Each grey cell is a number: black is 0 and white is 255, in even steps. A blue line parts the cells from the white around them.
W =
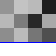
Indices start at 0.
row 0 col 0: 148
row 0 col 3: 30
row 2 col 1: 187
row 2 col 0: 141

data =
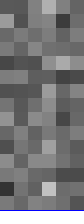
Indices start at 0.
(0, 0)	89
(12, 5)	75
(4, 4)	170
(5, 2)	94
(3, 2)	134
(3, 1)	101
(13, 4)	108
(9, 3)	121
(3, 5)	104
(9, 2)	98
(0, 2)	129
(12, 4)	75
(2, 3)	125
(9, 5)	125
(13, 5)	113
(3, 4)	109
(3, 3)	112
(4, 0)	71
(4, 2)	80
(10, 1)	118
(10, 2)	105
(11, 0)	140
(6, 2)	86
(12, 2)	105
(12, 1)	128
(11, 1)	100
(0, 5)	100

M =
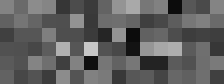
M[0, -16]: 131
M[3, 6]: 199
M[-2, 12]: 91
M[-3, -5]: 167
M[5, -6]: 91
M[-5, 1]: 117
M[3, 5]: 86
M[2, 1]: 86
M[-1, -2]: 111
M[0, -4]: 12
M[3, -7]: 19
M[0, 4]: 54
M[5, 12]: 103
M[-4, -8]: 148
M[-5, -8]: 111
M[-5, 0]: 97
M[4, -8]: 98
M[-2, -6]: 35
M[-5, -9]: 109
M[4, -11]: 130
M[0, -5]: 129
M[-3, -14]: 71
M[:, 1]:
[106, 117, 86, 80, 82, 71]
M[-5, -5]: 72
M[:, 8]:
[148, 111, 148, 72, 98, 56]
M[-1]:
[98, 71, 83, 60, 140, 84, 129, 122, 56, 87, 91, 69, 103, 96, 111, 64]
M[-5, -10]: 57
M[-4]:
[64, 86, 86, 127, 78, 78, 59, 37, 148, 12, 97, 103, 77, 61, 65, 62]
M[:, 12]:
[12, 93, 77, 174, 91, 103]
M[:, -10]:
[59, 57, 59, 199, 15, 129]

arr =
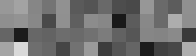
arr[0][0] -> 152
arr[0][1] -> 163
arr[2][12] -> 138
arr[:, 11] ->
[106, 106, 132, 64]
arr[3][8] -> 85
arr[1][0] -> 143
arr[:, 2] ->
[134, 136, 103, 110]
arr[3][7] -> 60
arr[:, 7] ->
[105, 135, 124, 60]
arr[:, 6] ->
[84, 140, 113, 154]
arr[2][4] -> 109
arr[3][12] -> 71
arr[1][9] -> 92
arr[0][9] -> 73

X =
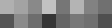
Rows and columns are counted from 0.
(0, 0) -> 176
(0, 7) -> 112
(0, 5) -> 180
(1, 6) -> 112
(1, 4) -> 101
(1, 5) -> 120

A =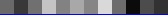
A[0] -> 105
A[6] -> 133
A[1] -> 56

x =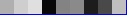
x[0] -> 175
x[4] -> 131
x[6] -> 28

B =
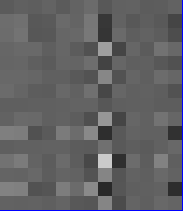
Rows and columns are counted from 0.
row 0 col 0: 91
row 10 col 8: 89
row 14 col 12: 100
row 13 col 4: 125
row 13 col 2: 82
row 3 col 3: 95
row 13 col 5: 107
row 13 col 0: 130
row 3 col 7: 159
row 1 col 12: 69
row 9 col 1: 125
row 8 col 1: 106
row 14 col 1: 97
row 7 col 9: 96
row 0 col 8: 97
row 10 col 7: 112
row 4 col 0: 101
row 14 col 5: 88
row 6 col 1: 101
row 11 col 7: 202
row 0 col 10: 92
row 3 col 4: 102
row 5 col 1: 104
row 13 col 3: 85
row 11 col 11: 130
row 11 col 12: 95
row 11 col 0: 114
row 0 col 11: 93
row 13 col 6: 138
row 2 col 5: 104
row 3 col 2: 105
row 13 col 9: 95
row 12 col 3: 93
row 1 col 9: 88

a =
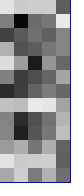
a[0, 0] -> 227
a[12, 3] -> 178
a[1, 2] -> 108
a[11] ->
[226, 203, 205, 206, 96]
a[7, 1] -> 188
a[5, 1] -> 61
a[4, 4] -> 103
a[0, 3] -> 205
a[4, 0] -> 220
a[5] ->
[129, 61, 78, 102, 165]
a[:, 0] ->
[227, 126, 65, 177, 220, 129, 43, 193, 131, 133, 154, 226, 169]
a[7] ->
[193, 188, 233, 230, 163]
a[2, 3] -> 97
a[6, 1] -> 62
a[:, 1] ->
[203, 7, 90, 82, 157, 61, 62, 188, 44, 32, 174, 203, 206]
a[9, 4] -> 190
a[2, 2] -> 112
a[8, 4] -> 179
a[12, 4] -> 111

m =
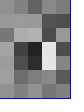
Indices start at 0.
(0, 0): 145
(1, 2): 153
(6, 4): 129
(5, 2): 125
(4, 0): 156
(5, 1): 109
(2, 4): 152
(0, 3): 136
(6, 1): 129
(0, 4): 123

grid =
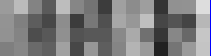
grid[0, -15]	155
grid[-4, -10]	134
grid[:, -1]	[221, 183, 198, 196]
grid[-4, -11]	189
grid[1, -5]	191
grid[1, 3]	71
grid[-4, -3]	145
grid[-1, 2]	106
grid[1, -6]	151
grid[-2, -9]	88
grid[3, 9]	180
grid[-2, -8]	88
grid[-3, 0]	147
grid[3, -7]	133
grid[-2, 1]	132
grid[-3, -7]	167
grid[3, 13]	154
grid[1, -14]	128
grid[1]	[147, 128, 93, 71, 141, 60, 120, 80, 167, 151, 191, 70, 84, 68, 183]
